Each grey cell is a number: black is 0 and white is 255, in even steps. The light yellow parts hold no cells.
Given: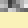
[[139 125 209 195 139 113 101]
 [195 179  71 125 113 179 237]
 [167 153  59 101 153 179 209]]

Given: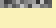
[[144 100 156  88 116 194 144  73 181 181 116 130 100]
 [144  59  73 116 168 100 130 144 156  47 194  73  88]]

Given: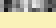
[[166  21 108 181 150 134 233 120  79 108 150  95  21 120]
 [150  63  79 134  95 166 206 134 233 206 166 108  95  79]
 [166  35  50 150 120 181 220 150 220 193 166 108  63  95]]

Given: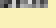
[[ 98  31 138 205  70 180 166 153 123 166 111 153]
 [111  85  58 205  43 138 123 219  70 153  70 111]]

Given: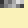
[[ 81 127 157 183 127  69]
 [ 53 141 112 169 222 196]]

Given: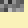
[[115  71 189 131 162 146]
 [146 101 131 115 101 131]
 [ 71 162  43 146 101  87]]

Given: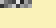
[[ 51 104 146 202  66 159 131 173]
 [186 117  92  66 230  35 159 104]]
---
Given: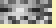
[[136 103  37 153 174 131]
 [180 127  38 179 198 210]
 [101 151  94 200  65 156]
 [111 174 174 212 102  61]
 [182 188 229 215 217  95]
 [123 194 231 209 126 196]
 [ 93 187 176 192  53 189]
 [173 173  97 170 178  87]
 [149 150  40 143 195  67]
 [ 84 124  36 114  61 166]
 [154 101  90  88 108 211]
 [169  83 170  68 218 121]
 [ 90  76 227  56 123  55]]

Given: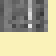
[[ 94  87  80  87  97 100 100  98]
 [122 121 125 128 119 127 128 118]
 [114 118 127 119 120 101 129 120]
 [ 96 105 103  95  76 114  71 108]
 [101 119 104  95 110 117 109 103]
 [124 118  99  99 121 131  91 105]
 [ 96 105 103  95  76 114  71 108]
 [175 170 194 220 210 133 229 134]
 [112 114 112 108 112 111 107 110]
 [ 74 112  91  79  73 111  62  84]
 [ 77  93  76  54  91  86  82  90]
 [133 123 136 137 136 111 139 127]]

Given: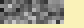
[[ 37 142  28 112 101  81]
 [106 132 142  62 111 162]
 [ 84 196 129  89 143 130]
 [142 119 110  76 119 198]
 [ 93 128  42  90 139 142]
 [116  82  93 115 106 164]
 [ 80 106 115 182 124 149]
 [ 56  83  82 134 173  93]
 [143 127 177  76 189 168]
 [104 137 135  91 101  94]
 [ 75  91  89 139 132  87]
 [ 58 108  84 153  92 105]
 [153 135 123  57 108 162]
 [142 130 142  74 137 196]
 [139 122 119 101 128  58]
 [156 139  83  63 108 190]]

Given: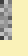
[[ 63 120 194 120 141 173 143 111 193  63]
 [197 173 140 173 147 151 151 190 140 197]
 [125 152 175 153  95 175 112 199 176 125]]

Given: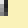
[[226 167 153 130]
 [ 41  33  49  72]]

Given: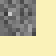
[[134  99 100 130  93 111 114 113 111]
 [114 134  89  59 127  72  94 118 104]
 [ 79 104 140 202  95 130  99  90  94]
 [141  99 146 123  98 115 125 107  79]
 [118 135 125 123 142 125 131  87 153]
 [ 76 113  81  73  99  87 139 129 107]
 [132  83 137 119 100 141 112 119 132]
 [122 113  97  73 122 111 158 160 137]
 [103 122 120 112 132 123 127  94  69]]
